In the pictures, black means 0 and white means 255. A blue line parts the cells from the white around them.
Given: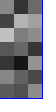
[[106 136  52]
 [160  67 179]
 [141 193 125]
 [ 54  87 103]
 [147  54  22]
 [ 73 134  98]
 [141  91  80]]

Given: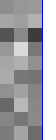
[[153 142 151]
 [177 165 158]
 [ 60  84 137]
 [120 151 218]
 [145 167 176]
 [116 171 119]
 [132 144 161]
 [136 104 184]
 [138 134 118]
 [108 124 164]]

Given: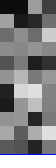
[[ 63  12  13 156]
 [112 161  25  40]
 [205 109 142 108]
 [136 140 135 148]
 [ 49  82 123  30]
 [151 148 182 121]
 [131  33 214 223]
 [129  27 150 191]
 [121 146 150  37]
 [223 168  92 172]
 [121  89  82  35]]

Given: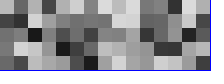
[[176 186 103 178  70 177 207 131 219 188 218 120 129  50 219]
 [ 71  68  50 211 159 127 112 118 115 214 211  99 102 143 201]
 [ 90 113 126  24 128  78 110  66 132 129 164  54 103 147  35]
 [183 120 211 198 149  26  63 105 190 178 158 148  56  54 165]
 [ 62 105  73 188 168 155  77  27 160 211 165 151 207 195 155]]

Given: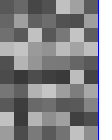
[[ 92  88 104  70  81 192 161]
 [159 102 159  97 109  82  78]
 [ 94 112  89 193  88 120 196]
 [190 185 195 154 146 187 163]
 [ 89  80 180 149 122 121 102]
 [ 67  75  56  77  63  58 189]
 [168 118  97 179 197 157 125]
 [132  89  61 105 111  87  89]
 [ 77 193  59 181 143 160  64]
 [142 156  76 122  90 115 193]]

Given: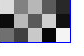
[[ 40 220 129 183  90]
 [ 17  13 185  89 207]
 [244 112  64 201   6]]
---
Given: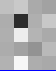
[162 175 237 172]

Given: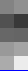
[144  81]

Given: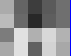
[111  94 176 224]

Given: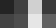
[ 58 230]

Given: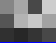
[205 201  39]

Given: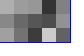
[129  77  60]
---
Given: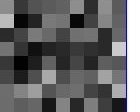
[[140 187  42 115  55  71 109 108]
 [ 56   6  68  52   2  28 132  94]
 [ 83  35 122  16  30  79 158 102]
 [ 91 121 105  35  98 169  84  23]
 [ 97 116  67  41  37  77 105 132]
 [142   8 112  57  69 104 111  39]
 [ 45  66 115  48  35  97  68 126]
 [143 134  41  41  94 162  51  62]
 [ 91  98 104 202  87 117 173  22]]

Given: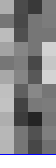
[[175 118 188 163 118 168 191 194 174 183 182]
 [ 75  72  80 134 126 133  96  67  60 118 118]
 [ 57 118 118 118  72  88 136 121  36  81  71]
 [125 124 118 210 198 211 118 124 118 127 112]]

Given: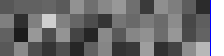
[[ 87 127  97  88]
 [ 97  47  27 138]
 [ 97 128 152  78]
 [101 207  79  52]
 [ 90 129 148  79]
 [146 102  68  38]
 [111  77  37  97]
 [136  53 138 134]
 [152 117  89  51]
 [111 105 134  57]
 [ 58 123 145 158]
 [143 107 109  48]
 [126 140 151  67]
 [ 93  71  74 142]
 [ 43  94  99 184]]

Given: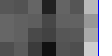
[[ 87 102 102  79]
 [ 83  97  97  91]
 [101  94  73  59]
 [ 33  71  66  17]
 [100  97  86  83]
 [ 85  98  88  78]
 [185 151 169 206]]

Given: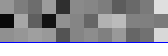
[[150  10 144]
 [125 167 150]
 [109  95 159]
 [156  18 153]
 [ 47 145  83]
 [138 133 133]
 [134 102 141]
 [125 178 128]
 [ 92 187 153]
 [105 129 102]
 [122 128 113]
 [223 122 216]]

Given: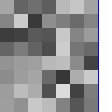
[[165 133  61 101 147 140 157 158]
 [100 203  65 123 156 157 188 145]
 [111  57  90  99 159 165 172 200]
 [ 94 142  85  77 184 105  79 187]
 [185 126 200 205 189  55 219 130]
 [198 107 133 118 139 173  66  86]
 [163 132 156 106  67 202 125 121]]
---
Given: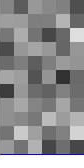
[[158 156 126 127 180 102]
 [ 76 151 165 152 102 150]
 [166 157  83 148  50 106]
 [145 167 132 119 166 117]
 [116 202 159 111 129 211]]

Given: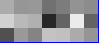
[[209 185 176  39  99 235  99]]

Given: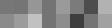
[[139 156 193 116 141  62 117 161]]

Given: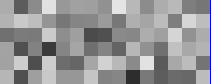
[[178 201 190 149 119 133 135 155 119 175 165 188 126 214 189]
 [163  80 130  58 133 165 111 132 100 183 145 112 193 168 179]
 [182  80 159 200 151 151 197 130 134  45 121  93 107 104 188]]

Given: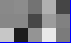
[[135 135  70 156 129]]

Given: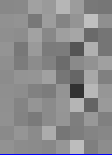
[[145 147 120 157 132 148 192 143]
 [148 120 154 123 124  84 176 117]
 [140 148 149 161 118 102 168 128]
 [144 132 149 139 150 181 100 154]
 [138 149 139 172 118 125 132 135]]

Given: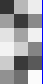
[[159  58 138]
 [243 207 133]
 [145 112 251]]

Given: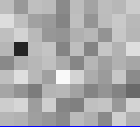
[[221 190 161 154 132 191 148 188 201 184]
 [182  36 189 196 132 190 132 198 178 222]
 [191 222 184 160 249 211 172 155 199 139]
 [205 214 157 207 133 128 192 196 152 211]]

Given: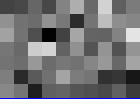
[[145 114 108 146 120  44 116 189 142 134]
 [118 105 204 211  98 145  84 148  82 148]
 [126  42  90 113 164 124 117  49  54  23]]
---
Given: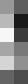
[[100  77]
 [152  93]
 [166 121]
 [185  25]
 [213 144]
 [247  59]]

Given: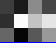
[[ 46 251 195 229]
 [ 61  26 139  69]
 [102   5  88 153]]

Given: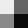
[[138  11]
 [237 101]]

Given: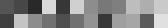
[[ 63 196 141 113  79 113 147  55 159 166  91 224]
 [ 85  71  41 216  55 208 141 120 127 189 174 202]]

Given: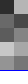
[[ 45 181]
 [ 92 132]
 [105  72]
 [148 118]
 [199 167]]

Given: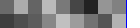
[[ 62  78  92 135 192 156 114  84 178]
 [106 172 100 186 121  70  34 149 129]]
